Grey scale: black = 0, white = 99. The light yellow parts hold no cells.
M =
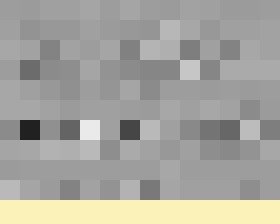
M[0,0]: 61
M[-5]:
[65, 65, 63, 60, 62, 62, 61, 60, 65, 62, 65, 63, 54, 60]
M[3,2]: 54
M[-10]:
[61, 60, 62, 62, 64, 61, 64, 61, 60, 63, 62, 60, 60, 61]
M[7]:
[64, 65, 69, 68, 72, 55, 66, 63, 59, 62, 55, 53, 57, 65]
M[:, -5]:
[63, 65, 49, 77, 61, 62, 53, 62, 61, 62]
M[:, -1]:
[61, 63, 63, 66, 61, 60, 49, 65, 61, 61]
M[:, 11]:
[60, 62, 51, 66, 61, 63, 40, 53, 61, 62]
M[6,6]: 27
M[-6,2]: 59
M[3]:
[61, 42, 54, 55, 64, 57, 54, 52, 52, 77, 52, 66, 66, 66]
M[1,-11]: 59
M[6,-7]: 72
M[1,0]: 62
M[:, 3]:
[62, 59, 63, 55, 56, 60, 39, 68, 61, 51]
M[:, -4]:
[62, 59, 62, 52, 60, 65, 45, 55, 61, 62]
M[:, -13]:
[60, 57, 63, 42, 62, 65, 13, 65, 61, 64]
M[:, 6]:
[64, 59, 50, 54, 64, 61, 27, 66, 61, 69]
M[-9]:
[62, 57, 59, 59, 62, 60, 59, 58, 71, 65, 59, 62, 62, 63]
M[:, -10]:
[64, 62, 61, 64, 61, 62, 91, 72, 61, 63]
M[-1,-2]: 55
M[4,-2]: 60

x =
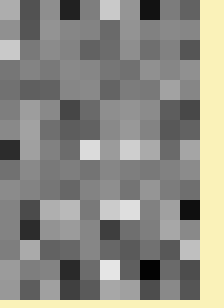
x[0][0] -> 67
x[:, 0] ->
[67, 56, 78, 46, 44, 49, 53, 17, 44, 54, 51, 51, 49, 60, 59]
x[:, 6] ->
[58, 57, 55, 44, 48, 57, 59, 80, 49, 45, 86, 43, 35, 37, 62]
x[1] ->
[56, 33, 57, 52, 51, 41, 57, 50, 53, 52]
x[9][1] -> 51
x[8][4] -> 45
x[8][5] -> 52
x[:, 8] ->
[48, 53, 50, 52, 63, 36, 34, 41, 50, 48, 62, 65, 34, 41, 53]
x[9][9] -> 43
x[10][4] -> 47
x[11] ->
[51, 17, 57, 60, 52, 24, 43, 49, 65, 53]
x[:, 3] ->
[13, 52, 51, 53, 52, 27, 36, 42, 49, 40, 72, 60, 40, 16, 25]
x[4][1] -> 37
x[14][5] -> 65
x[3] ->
[46, 51, 47, 53, 52, 46, 44, 56, 52, 56]
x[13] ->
[60, 49, 51, 16, 42, 89, 37, 1, 41, 30]
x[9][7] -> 58
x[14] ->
[59, 36, 62, 25, 35, 65, 62, 30, 53, 33]
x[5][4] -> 41
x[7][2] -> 50
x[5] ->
[49, 61, 53, 27, 41, 55, 57, 54, 36, 28]

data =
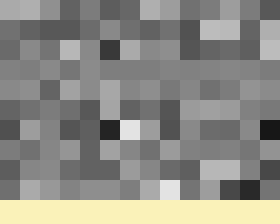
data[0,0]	66
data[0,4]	48
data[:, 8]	[61, 44, 55, 51, 47, 33, 32, 60, 41, 88]
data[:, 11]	[61, 72, 41, 52, 48, 60, 41, 50, 71, 28]
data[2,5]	22
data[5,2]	48
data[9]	[43, 66, 59, 51, 55, 55, 49, 66, 88, 45, 61, 28, 16, 45]
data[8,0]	36
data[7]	[48, 44, 52, 58, 38, 63, 52, 44, 60, 50, 49, 50, 46, 57]
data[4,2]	39
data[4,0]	53
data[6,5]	14
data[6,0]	31
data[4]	[53, 55, 39, 63, 54, 65, 52, 55, 47, 52, 44, 48, 57, 54]
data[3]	[50, 49, 53, 46, 54, 49, 49, 49, 51, 50, 51, 52, 51, 48]
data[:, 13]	[34, 68, 73, 48, 54, 47, 9, 57, 28, 45]
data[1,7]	38
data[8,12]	50
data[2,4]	53
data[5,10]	62
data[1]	[44, 38, 34, 34, 42, 53, 43, 38, 44, 32, 73, 72, 39, 68]
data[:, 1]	[68, 38, 53, 49, 55, 44, 61, 44, 52, 66]
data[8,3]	42
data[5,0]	39
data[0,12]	48
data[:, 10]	[48, 73, 39, 51, 44, 62, 42, 49, 71, 61]

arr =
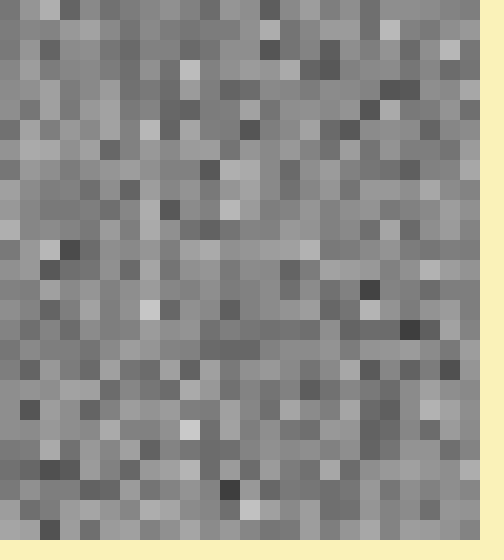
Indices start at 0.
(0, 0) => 46
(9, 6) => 39
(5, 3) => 47
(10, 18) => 57
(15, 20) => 48
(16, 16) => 55
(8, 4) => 54
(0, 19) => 55
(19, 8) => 42
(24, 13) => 40
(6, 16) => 41
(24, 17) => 46
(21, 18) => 38
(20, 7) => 57
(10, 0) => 59
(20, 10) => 48
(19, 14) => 50
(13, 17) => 61
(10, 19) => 47
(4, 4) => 53
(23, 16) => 65
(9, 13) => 53
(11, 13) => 50
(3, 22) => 42
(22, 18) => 39
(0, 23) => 49
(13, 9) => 56
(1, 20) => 50
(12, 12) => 58
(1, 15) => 52
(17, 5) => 53
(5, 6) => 47
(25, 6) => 52
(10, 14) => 51
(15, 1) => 51
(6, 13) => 49
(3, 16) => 34

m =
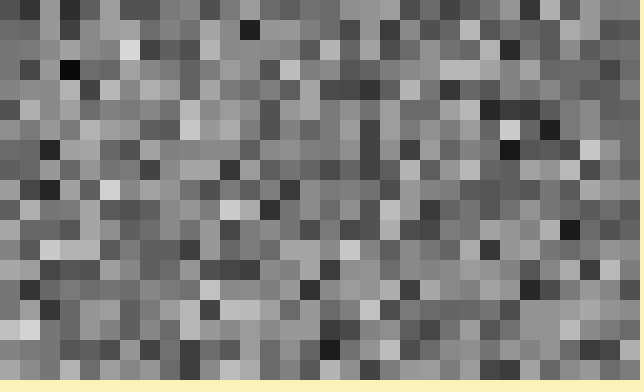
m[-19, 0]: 32
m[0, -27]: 61
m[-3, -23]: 71
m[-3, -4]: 72
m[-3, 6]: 37
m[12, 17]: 77
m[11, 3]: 33
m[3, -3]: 41
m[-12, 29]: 77
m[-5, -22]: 75
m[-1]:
[65, 54, 46, 69, 42, 61, 52, 58, 41, 24, 53, 73, 66, 41, 50, 34, 70, 55, 26, 48, 59, 60, 48, 60, 27, 23, 63, 40, 54, 59, 42, 48]
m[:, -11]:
[41, 31, 56, 56, 46, 41, 56, 60, 36, 51, 22, 27, 46, 51, 65, 41, 27, 41, 60]
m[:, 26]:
[21, 39, 45, 63, 45, 21, 39, 33, 63, 33, 57, 51, 63, 33, 15, 57, 57, 51, 63]
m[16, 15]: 59
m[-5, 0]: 46
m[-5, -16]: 53
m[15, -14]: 75
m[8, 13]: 36
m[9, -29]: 62
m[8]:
[37, 40, 59, 40, 58, 45, 47, 26, 53, 64, 64, 21, 60, 36, 45, 39, 29, 39, 26, 36, 70, 36, 58, 71, 39, 37, 63, 57, 72, 29, 47, 38]
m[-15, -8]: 33
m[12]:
[51, 34, 78, 69, 69, 35, 47, 37, 37, 24, 59, 40, 48, 41, 64, 64, 53, 77, 51, 36, 53, 46, 39, 66, 21, 58, 63, 46, 41, 47, 57, 54]
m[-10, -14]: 44
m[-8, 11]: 27
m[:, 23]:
[35, 71, 40, 71, 40, 71, 60, 50, 71, 35, 45, 45, 66, 60, 50, 40, 60, 55, 60]
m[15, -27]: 61
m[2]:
[46, 47, 53, 62, 53, 50, 84, 26, 37, 31, 70, 53, 54, 53, 50, 34, 70, 39, 63, 30, 41, 56, 44, 40, 69, 16, 45, 35, 54, 35, 42, 44]
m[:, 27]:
[68, 35, 35, 40, 52, 35, 12, 35, 57, 46, 46, 68, 46, 52, 29, 57, 57, 57, 40]
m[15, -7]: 30
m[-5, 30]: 52
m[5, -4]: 47
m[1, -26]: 63

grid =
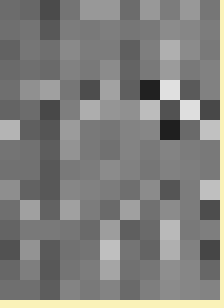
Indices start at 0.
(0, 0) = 42
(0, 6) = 42
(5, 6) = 56
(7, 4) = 47
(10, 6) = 62
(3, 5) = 54
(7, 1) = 44
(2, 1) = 46
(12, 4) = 45
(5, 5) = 58
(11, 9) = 47
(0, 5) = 59
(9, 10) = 74
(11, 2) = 47
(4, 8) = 87
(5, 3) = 49
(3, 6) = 39
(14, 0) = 43
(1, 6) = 46
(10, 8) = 54
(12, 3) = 44
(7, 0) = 45
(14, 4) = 47
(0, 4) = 59
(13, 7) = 46
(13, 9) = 52
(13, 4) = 48
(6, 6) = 51
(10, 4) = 48
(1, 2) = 34
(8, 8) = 50
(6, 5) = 46
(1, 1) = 45
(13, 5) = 64
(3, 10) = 50

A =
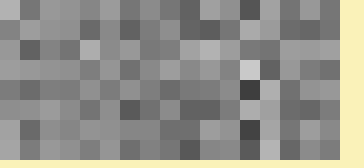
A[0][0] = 69
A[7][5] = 58
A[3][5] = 58
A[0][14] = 45
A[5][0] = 55
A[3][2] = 57
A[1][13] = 60
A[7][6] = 43
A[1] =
[51, 61, 57, 56, 41, 53, 38, 48, 55, 39, 36, 46, 66, 60, 42, 40, 45]
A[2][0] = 59
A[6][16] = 53
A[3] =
[61, 59, 57, 56, 49, 58, 44, 53, 61, 53, 59, 51, 78, 38, 59, 48, 44]
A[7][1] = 48
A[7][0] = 64
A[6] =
[63, 41, 55, 52, 57, 56, 52, 52, 43, 43, 61, 57, 26, 64, 46, 61, 53]
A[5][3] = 54
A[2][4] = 67
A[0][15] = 59
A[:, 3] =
[57, 56, 45, 56, 48, 54, 52, 56]
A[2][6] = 59
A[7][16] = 48
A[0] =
[69, 46, 59, 57, 52, 60, 46, 54, 46, 38, 62, 56, 33, 63, 45, 59, 46]
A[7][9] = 34
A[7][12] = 35
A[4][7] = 49
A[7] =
[64, 48, 59, 56, 49, 58, 43, 50, 46, 34, 52, 53, 35, 70, 40, 54, 48]
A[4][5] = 48

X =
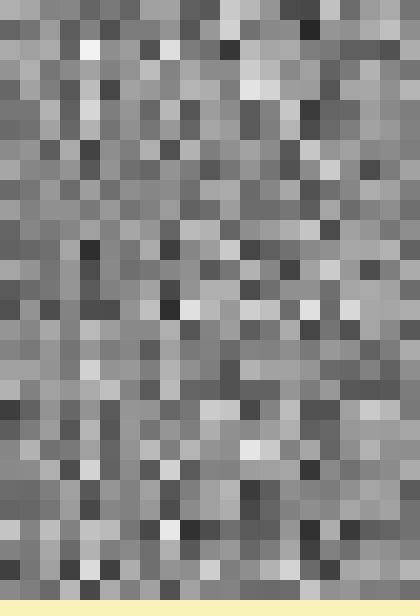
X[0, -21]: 68
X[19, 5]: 74
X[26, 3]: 50
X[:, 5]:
[47, 31, 55, 50, 27, 49, 45, 55, 57, 43, 59, 50, 52, 53, 50, 29, 61, 48, 57, 74, 35, 33, 39, 38, 58, 52, 72, 49, 25, 66]
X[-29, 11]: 81
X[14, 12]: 29
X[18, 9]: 56
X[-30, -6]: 28
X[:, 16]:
[75, 58, 47, 38, 33, 39, 41, 58, 79, 43, 64, 29, 56, 79, 43, 41, 45, 59, 41, 59, 32, 40, 39, 53, 48, 52, 67, 50, 25, 56]
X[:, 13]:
[58, 53, 64, 71, 82, 50, 49, 54, 45, 52, 42, 60, 37, 52, 43, 74, 46, 50, 63, 38, 51, 61, 78, 62, 36, 39, 36, 48, 69, 41]
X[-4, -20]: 51
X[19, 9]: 39
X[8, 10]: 34
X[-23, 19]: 54
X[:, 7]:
[62, 48, 32, 73, 59, 40, 46, 68, 40, 52, 50, 58, 66, 46, 63, 74, 53, 35, 49, 35, 57, 45, 72, 34, 62, 59, 28, 43, 43, 62]
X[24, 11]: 70
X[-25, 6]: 58
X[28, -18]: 25
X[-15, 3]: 51
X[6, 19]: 59
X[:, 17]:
[42, 56, 37, 47, 64, 40, 49, 62, 54, 52, 42, 62, 65, 59, 64, 84, 31, 55, 40, 34, 62, 59, 55, 44, 56, 64, 22, 43, 64, 58]
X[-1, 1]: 49
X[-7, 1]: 54
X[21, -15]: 59
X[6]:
[41, 44, 63, 40, 69, 45, 56, 46, 59, 39, 64, 60, 35, 49, 70, 29, 41, 49, 63, 59, 50]
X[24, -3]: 64
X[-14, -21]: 58
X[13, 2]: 45
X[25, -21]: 39
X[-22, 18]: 29
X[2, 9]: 48
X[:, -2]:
[66, 74, 32, 52, 56, 53, 59, 54, 48, 62, 55, 46, 69, 49, 63, 64, 53, 48, 38, 34, 71, 60, 56, 54, 61, 63, 39, 56, 59, 49]
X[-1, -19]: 41
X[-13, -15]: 52
